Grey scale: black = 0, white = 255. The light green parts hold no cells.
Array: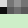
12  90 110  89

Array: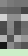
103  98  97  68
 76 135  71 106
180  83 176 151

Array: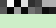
89   5 156  10 113  92  13  29

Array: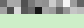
161  77 217  87 103  21 164 155  98 148 197 188

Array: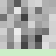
190 140 230 130 191 115 177 182
182 190 140 148 211 159 175 209
188 151 219  93 140  59 210 214

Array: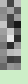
137 162  90
198  66  23
145 228  43
143 187 195
103 149 139

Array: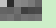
100  98 110  62  71  74

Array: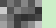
203  85 131 107  99  49
161 122  64 107 143 196
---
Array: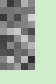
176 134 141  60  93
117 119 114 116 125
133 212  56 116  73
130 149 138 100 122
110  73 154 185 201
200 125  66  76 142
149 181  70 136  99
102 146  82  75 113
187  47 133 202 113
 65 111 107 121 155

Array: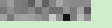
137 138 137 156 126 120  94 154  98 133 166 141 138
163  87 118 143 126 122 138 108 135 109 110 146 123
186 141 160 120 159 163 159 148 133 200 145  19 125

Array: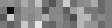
106 125 142 146 133 172 140 195 117  85 132 203 112 137 142 168
106 125 121  12 116 144 140 150  80 133 132  92 158 181 119 120
138 125  86 205 122 144 134 150 174 133 139 113  75 181 184 122
106 125 121  95 116 200 140 229 110 102 132 121 107 181 149 148

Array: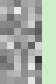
170 149 161 153 123 164
184 133 196 160 234 149
194 166 164 107 150 150
207 104 137 134 122 165
120  92 120 113 173 129
185 115 196 176 159 165
 97 214 162 218 113 156
178 189 135 145 172 122
195  54 105 142 189 129
229 103 126 120 199 140
160 149 152 175 184 142
229 122 152 160 150 152

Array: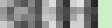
108  38 184 157 109  86 134  79 180 218 111  52 209 225
 88  72 147  94 157 158 113  80 186 175  97  74 147 162
 97  58 158 115 151 126 131  93 199 192 104  70 167 206
107  45 202 174 100  79 123  77 153 219 136  46 209 209

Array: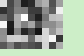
 82 159 222  72 120  30  44 153 176
 95 240  50  78 129 125  61  60 139
190 196 109  76 173 254  73  32 119
141 166 246  29 171 130 165  80 140
150 193 142  25 132  37  70  21 215
247  54 146 206 209 199 106 201 217
 70 172  88 126  78  94  81  69 213
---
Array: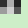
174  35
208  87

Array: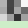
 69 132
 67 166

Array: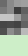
138 155
138  61

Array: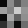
139  85
130 204

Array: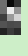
  9  49
235 145

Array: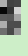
 66  70
 53 211

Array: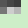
 70  60
205 181

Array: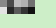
 75 190
 40  90

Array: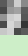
134 206
152 162
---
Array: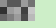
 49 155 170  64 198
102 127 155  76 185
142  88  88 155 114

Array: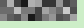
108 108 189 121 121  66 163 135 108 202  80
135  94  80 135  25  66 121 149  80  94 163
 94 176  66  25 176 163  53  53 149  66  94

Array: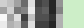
248 161 223  64 193  80  80  51 177
235 177 193  94 223  64  64  37 177
207 193 161 106 223  64  80  37 148
161 207 119 132 235  80  94  37 132

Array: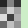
220  65 178
118 207 162
106 192 147
 37 132  53

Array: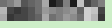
112 127 153  85 100 112 168  28  55 127  28 195  69 100 127
168  55  69  69  85 100 168 112 127 153 139 112 208 182  55
182  69  55  69  85 112 153 139 127 139 153 100 208 195  69

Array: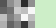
100 114 203 191 247
 85 143 175  43 143
191 128 159 247 191
175 100 128  56 159
